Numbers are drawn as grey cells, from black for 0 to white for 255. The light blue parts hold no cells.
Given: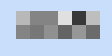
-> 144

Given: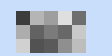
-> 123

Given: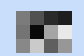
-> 165

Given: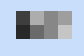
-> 135

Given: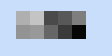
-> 102

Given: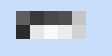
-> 249

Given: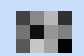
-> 150

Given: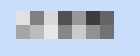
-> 231

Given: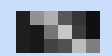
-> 118

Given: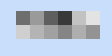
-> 161
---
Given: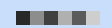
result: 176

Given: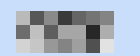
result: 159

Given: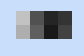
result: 94

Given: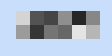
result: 103

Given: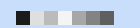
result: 167

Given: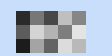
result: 99

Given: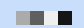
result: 95
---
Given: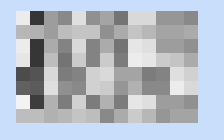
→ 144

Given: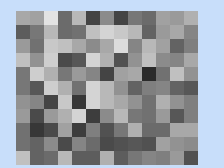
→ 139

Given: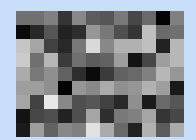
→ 71

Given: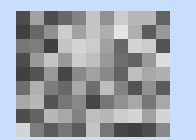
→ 212

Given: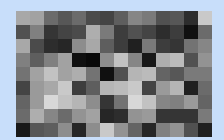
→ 122

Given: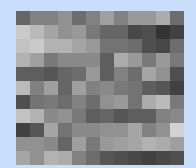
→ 159

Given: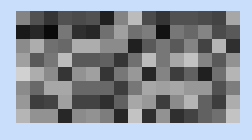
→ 173

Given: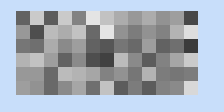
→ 124
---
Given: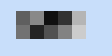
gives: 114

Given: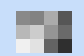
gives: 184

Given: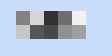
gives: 199

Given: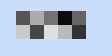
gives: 202

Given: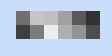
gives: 63

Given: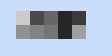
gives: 145
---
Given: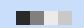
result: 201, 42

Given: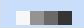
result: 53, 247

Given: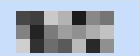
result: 117, 207

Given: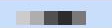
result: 121, 204

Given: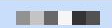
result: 82, 146

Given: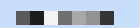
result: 53, 90

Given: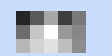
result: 121, 182

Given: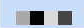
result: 69, 169

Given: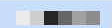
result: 140, 235
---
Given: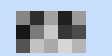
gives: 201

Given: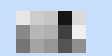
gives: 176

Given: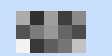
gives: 152

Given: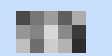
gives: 216

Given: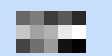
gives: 178

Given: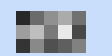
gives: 121

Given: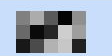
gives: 38

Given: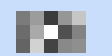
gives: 253
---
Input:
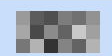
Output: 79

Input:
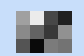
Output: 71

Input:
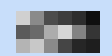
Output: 76

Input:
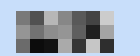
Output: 183

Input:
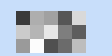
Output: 161

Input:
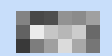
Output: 78
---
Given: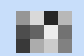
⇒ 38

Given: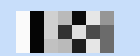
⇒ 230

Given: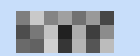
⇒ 153

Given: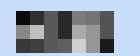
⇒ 116

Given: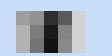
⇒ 90

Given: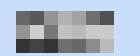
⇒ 111

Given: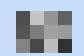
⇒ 148

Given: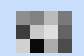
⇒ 186

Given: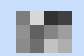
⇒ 50
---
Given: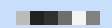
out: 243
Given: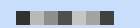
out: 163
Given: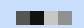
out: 199
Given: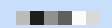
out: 251
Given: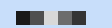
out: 108
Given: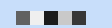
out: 201
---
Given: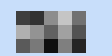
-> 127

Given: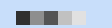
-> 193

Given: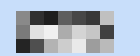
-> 157

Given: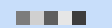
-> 230

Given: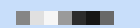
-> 22

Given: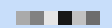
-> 193
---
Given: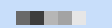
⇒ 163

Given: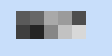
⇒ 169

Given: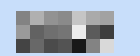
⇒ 197

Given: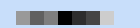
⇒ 126

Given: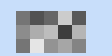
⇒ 189

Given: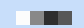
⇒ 87

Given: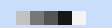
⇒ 119

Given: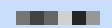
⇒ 117
